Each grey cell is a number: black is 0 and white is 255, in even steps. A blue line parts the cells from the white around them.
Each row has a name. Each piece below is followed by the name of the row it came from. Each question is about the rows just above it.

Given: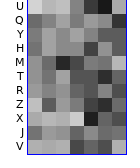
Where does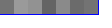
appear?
J
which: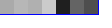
X

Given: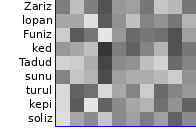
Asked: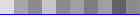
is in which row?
soliz
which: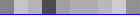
sunu
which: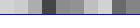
Tadud
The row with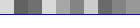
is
turul
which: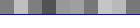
Zariz

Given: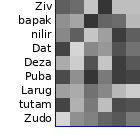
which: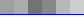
Larug
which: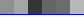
bapak

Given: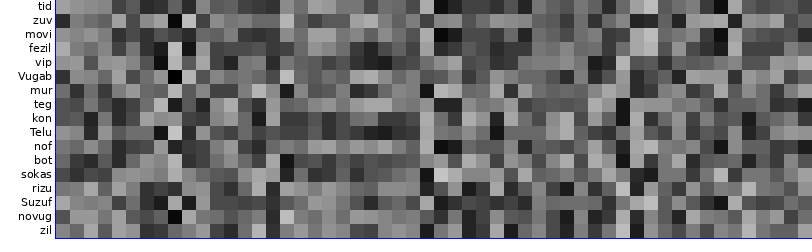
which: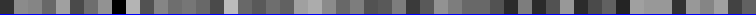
Vugab
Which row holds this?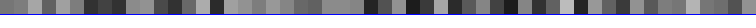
rizu
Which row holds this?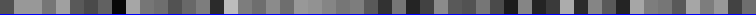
novug
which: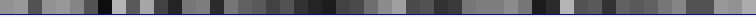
vip
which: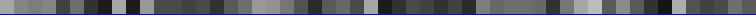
Suzuf

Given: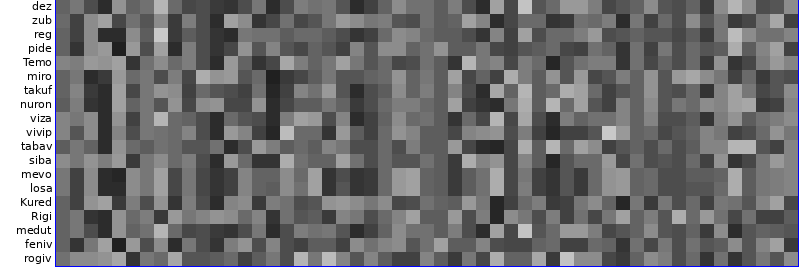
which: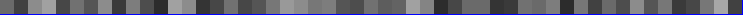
zub
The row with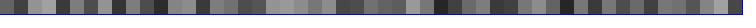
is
Kured

